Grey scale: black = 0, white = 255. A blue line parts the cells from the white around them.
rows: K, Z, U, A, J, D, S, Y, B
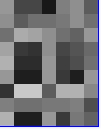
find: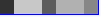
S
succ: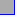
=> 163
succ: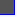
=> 105
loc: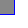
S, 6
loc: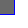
A, 6
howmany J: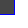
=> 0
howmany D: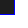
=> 3

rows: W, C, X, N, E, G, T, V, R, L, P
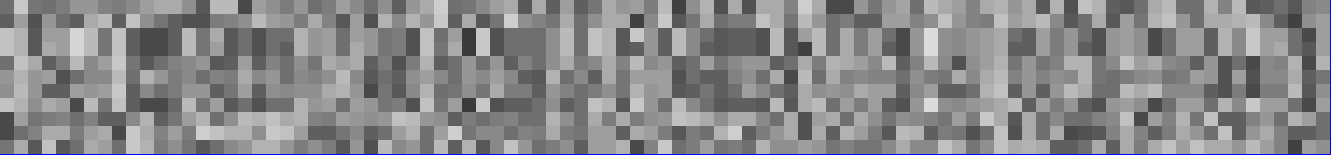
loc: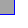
W, 64
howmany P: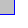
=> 6
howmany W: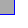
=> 14
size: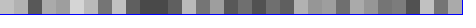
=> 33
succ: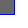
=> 186

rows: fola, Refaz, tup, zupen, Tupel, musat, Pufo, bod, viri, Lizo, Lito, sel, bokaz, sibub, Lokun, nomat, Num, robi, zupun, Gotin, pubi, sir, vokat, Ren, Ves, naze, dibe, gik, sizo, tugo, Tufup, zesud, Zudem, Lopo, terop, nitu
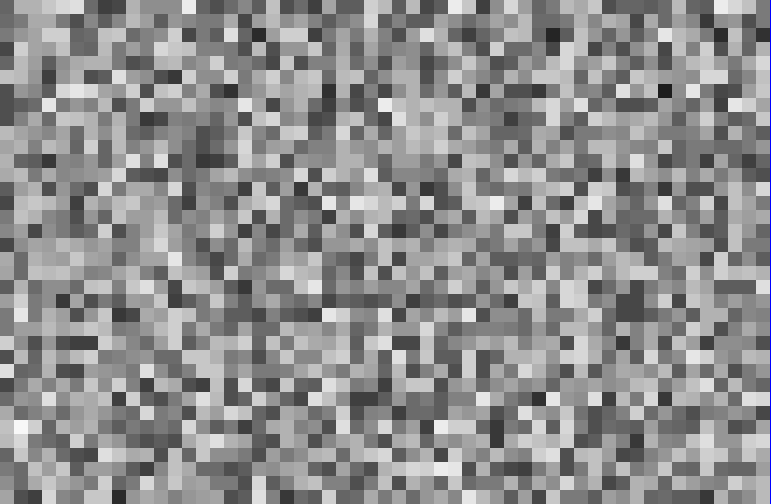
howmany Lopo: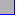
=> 2
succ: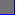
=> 79
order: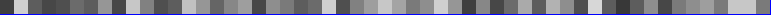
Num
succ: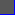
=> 142
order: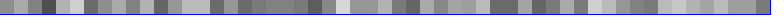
Ren
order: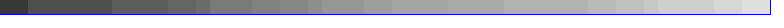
zesud

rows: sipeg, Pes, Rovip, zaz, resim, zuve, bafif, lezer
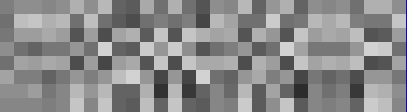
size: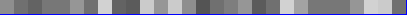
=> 29
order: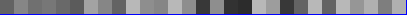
bafif
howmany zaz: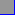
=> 4
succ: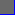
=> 184

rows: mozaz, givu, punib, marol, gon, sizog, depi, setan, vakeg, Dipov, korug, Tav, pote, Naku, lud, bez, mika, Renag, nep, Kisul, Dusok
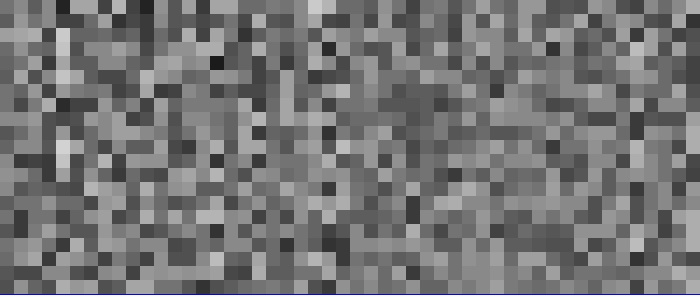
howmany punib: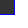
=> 1
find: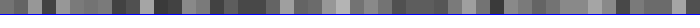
depi
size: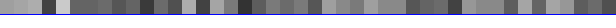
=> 44
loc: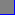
setan, 9
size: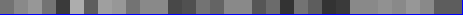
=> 33
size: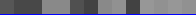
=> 14
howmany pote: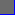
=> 7

